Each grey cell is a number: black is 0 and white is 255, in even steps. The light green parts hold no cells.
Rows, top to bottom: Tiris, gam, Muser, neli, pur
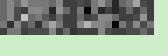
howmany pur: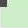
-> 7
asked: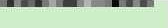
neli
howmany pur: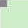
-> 2
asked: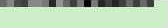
gam
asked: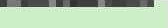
pur
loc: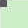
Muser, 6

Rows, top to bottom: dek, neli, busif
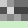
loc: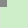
busif, 1
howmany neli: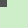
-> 1
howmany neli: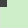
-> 2
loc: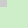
dek, 0
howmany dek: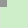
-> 1
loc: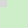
neli, 1
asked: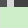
neli

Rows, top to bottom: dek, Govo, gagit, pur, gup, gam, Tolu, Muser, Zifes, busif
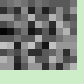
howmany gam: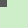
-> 6
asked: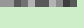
gagit
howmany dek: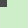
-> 0
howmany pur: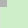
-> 1
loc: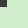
gagit, 9
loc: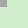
pur, 5

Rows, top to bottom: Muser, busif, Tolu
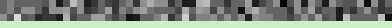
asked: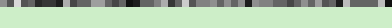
Tolu
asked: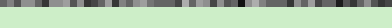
busif
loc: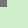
busif, 21
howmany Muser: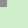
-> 10
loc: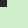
Tolu, 5

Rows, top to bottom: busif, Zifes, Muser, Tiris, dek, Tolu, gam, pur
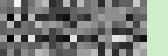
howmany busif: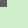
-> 2
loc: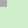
pur, 6
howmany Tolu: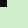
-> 2
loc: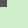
pur, 8
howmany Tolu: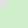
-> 3
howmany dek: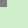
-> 4
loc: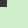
dek, 17

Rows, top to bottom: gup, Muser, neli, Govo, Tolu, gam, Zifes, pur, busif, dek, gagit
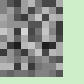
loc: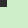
Zifes, 7
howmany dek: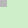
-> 4

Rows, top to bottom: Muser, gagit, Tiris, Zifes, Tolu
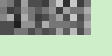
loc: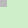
Tolu, 10
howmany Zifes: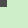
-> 3
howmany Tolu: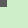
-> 2
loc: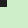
Zifes, 2
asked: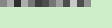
Tiris
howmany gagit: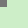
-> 5
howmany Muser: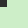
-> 1

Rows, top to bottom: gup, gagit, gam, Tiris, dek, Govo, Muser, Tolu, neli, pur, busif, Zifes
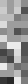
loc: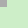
Govo, 3
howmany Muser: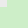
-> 2
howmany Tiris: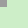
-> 3

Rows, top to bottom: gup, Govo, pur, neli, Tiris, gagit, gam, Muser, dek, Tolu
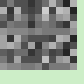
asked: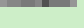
Tolu
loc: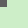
Muser, 0
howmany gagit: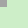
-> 2

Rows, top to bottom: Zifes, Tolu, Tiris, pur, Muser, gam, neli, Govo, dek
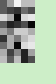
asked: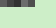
Tolu
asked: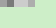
Muser
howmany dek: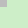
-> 2

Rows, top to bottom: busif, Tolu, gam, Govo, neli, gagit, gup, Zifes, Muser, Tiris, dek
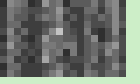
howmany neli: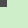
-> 4
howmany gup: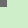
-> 2

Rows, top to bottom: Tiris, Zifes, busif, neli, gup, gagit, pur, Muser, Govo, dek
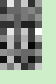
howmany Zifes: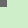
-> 3
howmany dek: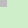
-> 1
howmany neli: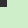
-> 2
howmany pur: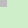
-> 2

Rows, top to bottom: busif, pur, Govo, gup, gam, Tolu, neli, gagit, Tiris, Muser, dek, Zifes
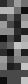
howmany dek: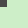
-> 4
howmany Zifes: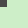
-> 2
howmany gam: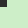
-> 1

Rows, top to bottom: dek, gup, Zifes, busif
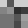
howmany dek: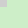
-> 3
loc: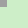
Zifes, 3
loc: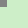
gup, 0

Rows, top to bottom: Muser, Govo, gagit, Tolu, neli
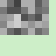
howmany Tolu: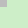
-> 1
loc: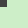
Muser, 2
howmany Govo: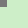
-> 3
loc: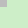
Tolu, 1
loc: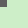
Muser, 5

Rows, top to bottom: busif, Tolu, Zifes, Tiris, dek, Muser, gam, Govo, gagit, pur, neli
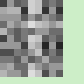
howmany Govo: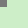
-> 2
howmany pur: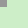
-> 4
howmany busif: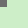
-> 1
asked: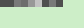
Govo
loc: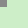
Tiris, 2

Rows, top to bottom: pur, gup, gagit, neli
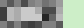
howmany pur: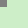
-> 4
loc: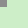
pur, 5
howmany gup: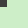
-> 1

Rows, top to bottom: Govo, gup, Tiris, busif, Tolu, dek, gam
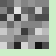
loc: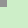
Govo, 4
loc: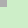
Tolu, 2
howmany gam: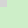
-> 2

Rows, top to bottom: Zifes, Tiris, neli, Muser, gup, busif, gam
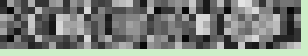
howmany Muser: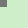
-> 7
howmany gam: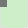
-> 7
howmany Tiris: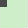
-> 3
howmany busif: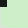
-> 1

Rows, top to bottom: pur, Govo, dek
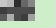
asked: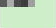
dek
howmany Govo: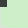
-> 1
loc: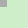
dek, 1
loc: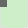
pur, 3
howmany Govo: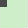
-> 4
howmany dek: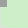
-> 1

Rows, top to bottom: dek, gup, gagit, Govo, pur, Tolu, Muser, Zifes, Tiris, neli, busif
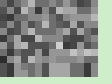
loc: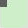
Govo, 8
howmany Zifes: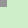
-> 4
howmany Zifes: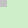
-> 2
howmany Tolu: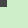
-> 4
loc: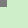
neli, 3
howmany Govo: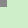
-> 4

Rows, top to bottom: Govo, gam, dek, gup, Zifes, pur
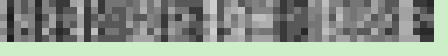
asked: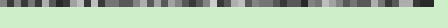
Zifes
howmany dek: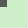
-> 13
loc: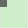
Govo, 18
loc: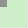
gup, 24

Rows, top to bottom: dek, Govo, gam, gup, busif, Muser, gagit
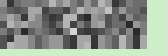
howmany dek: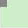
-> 1
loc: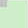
Govo, 15
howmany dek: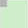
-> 2
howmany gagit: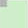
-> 3

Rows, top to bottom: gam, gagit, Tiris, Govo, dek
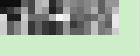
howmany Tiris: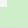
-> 1
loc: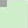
gagit, 3
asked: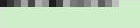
gagit
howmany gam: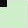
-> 3
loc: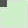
Govo, 11

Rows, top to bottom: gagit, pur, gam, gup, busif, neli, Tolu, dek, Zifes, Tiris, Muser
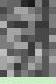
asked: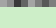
Tiris
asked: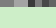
Tolu
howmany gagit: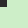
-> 1
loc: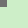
gagit, 0
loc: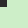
gagit, 3
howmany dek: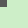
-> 2
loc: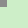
Tiris, 1

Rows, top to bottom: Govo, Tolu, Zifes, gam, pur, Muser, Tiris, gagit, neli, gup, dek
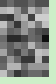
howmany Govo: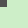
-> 5
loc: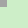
gagit, 0
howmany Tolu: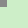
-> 1
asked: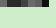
Muser
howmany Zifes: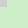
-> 2
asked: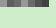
pur
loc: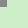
Tolu, 5

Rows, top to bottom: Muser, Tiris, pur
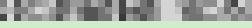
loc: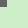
Tiris, 26
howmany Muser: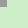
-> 5
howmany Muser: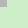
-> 0
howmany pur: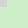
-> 4
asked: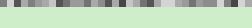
Muser
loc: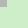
Tiris, 1

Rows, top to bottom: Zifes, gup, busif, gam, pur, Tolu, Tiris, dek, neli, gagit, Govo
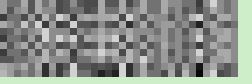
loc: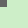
pur, 1
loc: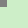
Tiris, 24
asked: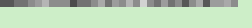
neli
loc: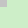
gam, 3

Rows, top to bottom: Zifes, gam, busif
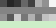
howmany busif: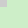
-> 2
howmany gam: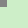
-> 8
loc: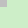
busif, 6
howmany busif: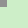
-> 1
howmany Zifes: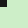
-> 0
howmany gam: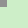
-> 0

